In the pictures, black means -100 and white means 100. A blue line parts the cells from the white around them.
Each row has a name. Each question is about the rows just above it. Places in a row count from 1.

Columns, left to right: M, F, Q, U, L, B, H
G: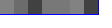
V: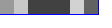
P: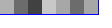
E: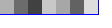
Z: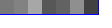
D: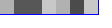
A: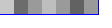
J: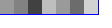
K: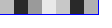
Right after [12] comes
[-49]
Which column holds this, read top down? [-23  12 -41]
B
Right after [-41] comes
[57]

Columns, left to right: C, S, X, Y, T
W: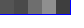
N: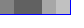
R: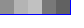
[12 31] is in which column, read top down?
Y
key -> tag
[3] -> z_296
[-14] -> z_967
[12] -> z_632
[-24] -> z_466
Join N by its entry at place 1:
z_296
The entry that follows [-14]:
[12]
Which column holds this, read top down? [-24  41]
S
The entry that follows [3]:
[-24]
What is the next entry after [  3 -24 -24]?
[31]

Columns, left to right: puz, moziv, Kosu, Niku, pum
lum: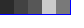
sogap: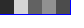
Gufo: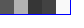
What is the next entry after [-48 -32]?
[59]
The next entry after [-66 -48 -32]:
[59]
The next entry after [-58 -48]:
[95]
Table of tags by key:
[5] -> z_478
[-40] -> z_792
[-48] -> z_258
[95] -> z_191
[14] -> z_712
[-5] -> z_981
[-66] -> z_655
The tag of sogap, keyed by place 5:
z_792

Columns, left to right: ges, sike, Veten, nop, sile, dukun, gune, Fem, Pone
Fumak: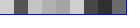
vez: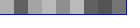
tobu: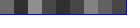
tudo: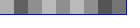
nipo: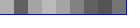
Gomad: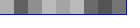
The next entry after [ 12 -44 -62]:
[-44]
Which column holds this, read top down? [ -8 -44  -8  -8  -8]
Pone
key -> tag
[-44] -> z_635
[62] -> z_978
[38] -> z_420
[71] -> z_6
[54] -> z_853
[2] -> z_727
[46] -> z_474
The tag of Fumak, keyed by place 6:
z_978
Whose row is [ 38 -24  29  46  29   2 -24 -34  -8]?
nipo

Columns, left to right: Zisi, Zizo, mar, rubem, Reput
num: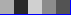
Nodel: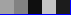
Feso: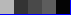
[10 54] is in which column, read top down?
rubem
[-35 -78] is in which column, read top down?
Reput
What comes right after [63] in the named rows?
[10]
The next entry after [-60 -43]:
[-27]

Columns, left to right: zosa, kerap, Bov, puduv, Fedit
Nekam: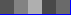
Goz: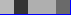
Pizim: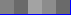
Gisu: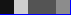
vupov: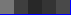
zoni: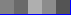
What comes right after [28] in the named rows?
[10]
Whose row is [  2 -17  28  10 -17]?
Pizim

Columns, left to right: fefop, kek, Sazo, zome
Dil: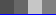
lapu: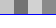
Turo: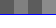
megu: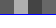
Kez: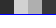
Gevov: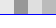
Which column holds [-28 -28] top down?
fefop
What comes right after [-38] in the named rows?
[-19]

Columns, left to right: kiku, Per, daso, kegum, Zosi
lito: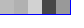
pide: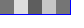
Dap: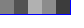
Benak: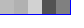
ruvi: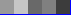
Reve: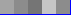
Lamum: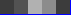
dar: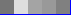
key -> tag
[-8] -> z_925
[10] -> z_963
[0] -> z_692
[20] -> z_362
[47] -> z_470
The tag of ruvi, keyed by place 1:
z_362
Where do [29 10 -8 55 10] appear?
Reve
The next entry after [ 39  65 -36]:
[0]

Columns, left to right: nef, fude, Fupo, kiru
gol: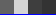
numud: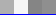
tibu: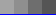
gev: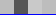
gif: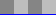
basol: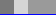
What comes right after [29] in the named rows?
[12]
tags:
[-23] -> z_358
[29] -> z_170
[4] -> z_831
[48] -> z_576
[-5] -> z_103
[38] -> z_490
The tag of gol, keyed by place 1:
z_358
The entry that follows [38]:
[93]
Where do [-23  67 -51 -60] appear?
gol

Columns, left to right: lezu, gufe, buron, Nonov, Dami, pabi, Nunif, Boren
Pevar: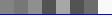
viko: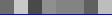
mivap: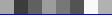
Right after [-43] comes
[12]
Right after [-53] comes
[-25]
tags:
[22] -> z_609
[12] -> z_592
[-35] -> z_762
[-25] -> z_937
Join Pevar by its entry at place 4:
z_762
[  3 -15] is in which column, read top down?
lezu
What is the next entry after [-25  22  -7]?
[-35]
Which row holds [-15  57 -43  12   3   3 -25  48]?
viko

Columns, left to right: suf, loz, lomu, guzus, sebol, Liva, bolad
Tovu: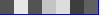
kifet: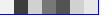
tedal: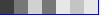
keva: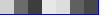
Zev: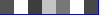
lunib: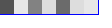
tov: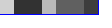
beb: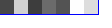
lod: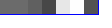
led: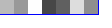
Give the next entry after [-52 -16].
[-35]
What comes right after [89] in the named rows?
[-52]
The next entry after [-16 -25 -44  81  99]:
[-35]

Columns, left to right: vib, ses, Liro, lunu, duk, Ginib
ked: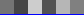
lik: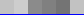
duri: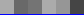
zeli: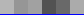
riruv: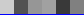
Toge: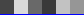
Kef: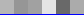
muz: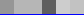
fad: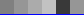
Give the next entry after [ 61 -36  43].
[0]
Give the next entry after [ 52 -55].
[18]
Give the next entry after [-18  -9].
[34]
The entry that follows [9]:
[0]

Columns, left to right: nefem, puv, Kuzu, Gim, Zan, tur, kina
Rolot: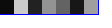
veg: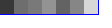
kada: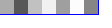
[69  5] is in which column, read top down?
kina
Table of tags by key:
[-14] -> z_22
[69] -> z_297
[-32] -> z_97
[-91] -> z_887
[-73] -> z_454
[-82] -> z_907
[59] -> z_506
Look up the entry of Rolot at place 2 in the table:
z_506
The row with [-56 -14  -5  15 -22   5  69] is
veg

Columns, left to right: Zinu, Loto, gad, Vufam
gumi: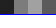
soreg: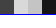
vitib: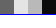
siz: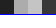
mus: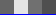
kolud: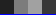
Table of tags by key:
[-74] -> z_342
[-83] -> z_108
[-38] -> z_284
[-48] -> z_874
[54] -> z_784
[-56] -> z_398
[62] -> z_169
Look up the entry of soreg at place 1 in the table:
z_874
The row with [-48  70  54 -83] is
soreg
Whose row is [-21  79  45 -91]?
vitib
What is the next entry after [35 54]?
[-56]
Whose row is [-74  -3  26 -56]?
kolud
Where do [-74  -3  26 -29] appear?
gumi

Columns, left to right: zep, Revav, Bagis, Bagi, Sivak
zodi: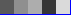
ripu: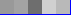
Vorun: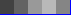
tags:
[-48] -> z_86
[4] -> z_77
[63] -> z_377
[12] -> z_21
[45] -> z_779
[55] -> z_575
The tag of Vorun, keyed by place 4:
z_779
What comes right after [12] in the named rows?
[36]
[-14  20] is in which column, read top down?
Bagis
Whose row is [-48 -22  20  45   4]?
Vorun

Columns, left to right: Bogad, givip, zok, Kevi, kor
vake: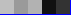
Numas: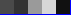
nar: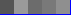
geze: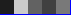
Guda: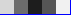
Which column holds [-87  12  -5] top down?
kor

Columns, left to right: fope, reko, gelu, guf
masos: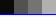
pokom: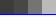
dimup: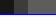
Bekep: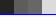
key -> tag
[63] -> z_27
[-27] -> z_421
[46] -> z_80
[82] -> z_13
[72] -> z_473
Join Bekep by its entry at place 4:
z_473
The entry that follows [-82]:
[-53]
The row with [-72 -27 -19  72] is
Bekep
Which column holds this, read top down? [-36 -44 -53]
reko

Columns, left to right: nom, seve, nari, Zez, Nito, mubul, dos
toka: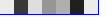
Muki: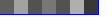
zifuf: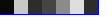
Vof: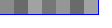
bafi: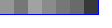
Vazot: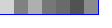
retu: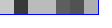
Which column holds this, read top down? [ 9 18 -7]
Nito
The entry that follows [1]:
[37]
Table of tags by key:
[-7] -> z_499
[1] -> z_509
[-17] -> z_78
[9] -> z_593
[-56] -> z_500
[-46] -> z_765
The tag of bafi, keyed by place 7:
z_500
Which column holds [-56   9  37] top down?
dos
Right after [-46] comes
[9]

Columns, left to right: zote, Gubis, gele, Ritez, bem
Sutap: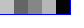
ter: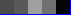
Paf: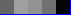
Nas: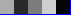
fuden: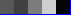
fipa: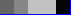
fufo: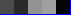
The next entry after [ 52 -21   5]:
[43]
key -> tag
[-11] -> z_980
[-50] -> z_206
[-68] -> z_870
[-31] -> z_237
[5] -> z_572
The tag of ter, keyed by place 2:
z_237
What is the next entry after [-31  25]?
[-11]
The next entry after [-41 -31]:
[25]
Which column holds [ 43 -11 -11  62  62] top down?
Ritez
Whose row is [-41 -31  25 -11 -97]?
ter

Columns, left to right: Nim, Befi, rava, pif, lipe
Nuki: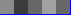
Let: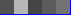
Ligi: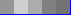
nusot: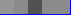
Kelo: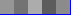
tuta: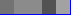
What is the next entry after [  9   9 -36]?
[27]
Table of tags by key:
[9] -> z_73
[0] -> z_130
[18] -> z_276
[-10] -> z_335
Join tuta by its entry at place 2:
z_73
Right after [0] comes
[-10]
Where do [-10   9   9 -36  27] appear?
tuta

